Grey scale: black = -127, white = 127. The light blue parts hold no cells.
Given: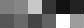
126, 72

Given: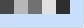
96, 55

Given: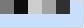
78, 35

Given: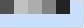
65, 45

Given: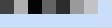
67, 47

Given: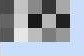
102, 79

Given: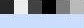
109, 57
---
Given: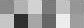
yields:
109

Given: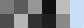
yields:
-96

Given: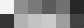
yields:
30

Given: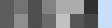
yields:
-41

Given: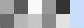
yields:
11

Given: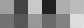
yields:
1

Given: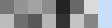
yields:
68

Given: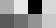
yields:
20

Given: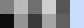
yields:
36
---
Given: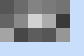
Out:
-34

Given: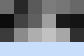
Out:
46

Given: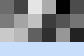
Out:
-31

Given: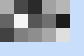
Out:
14

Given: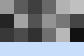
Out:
-78

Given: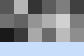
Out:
41

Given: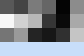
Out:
-91

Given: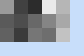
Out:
-9
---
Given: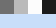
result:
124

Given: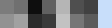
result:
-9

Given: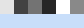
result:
127

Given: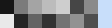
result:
18

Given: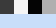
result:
-123

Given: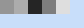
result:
-2

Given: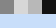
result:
56

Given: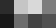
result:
-60
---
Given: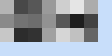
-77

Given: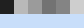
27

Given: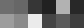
107

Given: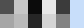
-89

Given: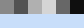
48

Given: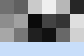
-95

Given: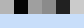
31

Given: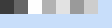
126
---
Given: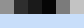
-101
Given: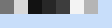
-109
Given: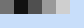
-48
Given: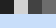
-61
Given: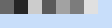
76
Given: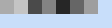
-53
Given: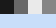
106
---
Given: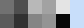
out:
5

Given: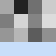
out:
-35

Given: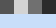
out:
-15

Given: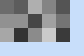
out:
11

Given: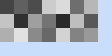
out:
10

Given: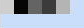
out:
-27

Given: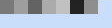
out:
-28

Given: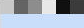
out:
13

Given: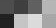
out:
91

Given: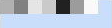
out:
101
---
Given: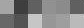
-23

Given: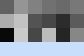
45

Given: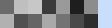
49

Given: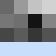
-9

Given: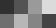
-16

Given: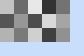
-42

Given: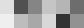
111

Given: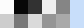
77
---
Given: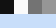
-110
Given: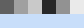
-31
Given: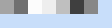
36
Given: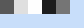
-39
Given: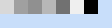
88
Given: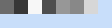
-20
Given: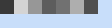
-70
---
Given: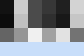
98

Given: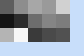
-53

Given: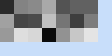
71

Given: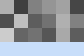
41

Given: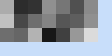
24

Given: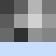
18
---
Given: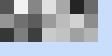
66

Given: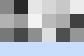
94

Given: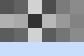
-35

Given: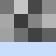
-16

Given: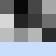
17

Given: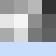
89
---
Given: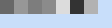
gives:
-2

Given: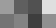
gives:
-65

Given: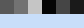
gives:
69

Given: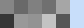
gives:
19

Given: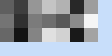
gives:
4

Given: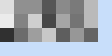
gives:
30

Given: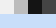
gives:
-107

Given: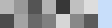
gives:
-22
